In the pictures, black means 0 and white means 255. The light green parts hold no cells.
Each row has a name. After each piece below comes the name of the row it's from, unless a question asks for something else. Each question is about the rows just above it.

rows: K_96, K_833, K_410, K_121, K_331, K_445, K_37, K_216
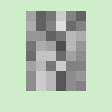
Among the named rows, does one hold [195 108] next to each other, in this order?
yes
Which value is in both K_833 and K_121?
[172]

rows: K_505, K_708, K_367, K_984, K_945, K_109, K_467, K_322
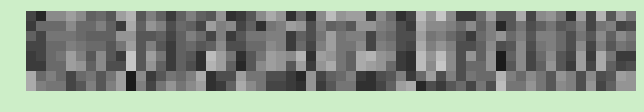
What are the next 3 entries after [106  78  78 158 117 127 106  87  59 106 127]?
[148 106 127]
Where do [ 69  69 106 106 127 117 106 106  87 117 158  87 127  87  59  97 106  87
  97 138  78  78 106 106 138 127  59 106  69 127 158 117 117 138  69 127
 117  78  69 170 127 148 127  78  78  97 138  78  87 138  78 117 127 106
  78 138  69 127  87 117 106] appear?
K_984

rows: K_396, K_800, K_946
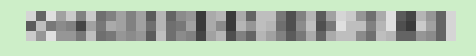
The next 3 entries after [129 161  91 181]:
[100 139 150]
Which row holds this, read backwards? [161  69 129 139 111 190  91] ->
K_946
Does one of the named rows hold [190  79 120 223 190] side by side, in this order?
yes

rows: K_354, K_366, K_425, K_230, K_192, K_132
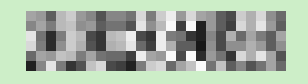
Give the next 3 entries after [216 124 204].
[237 153 216]
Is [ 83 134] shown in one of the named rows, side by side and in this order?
yes
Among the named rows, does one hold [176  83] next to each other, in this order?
yes
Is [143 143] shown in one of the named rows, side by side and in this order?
yes
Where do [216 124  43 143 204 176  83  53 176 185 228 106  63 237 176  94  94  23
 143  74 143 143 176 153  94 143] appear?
K_230
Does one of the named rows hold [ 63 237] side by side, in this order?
yes

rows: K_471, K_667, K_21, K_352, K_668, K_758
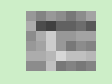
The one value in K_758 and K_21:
[140]
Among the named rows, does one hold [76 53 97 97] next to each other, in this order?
no

